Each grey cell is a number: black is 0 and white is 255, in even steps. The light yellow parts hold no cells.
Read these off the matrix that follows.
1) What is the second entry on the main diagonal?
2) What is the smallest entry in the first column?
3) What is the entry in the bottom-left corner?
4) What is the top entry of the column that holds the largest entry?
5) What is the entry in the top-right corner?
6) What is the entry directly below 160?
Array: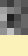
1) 130
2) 88
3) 145
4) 60
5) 88
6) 175

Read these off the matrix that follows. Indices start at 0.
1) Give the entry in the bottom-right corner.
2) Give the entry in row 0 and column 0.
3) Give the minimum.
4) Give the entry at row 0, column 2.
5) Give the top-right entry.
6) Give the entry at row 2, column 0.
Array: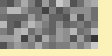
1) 200
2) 99
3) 52
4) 126
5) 170
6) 111

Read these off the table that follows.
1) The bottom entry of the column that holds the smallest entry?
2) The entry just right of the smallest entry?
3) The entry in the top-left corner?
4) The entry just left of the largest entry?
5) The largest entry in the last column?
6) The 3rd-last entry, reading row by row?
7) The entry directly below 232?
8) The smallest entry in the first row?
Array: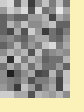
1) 205
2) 99
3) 205
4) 140
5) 205
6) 153
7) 168
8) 59

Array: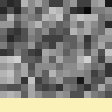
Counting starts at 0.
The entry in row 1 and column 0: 40
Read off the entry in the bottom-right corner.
80
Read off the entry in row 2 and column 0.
95
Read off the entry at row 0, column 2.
52
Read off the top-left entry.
64
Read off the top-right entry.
24
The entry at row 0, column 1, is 40
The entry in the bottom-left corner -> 166
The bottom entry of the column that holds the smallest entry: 166
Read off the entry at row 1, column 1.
80
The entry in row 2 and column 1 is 180

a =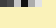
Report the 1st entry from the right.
227
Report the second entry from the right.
172
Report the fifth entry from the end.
76

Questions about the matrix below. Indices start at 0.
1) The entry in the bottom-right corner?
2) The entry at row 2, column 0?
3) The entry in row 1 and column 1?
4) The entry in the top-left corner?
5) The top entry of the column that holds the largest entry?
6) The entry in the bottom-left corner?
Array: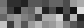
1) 61
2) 101
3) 61
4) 113
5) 171
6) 195

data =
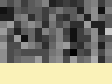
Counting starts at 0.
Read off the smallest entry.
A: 3
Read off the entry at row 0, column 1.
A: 76
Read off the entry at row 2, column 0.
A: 33
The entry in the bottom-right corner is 116
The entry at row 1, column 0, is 17
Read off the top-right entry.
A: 103
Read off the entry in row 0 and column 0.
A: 103
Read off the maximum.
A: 196
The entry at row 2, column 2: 116
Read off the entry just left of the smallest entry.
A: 47
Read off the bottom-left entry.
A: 142
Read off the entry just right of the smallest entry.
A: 76
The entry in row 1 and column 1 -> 33
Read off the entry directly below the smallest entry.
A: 156
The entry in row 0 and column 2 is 103
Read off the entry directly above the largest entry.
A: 90
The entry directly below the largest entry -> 90
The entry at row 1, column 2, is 90
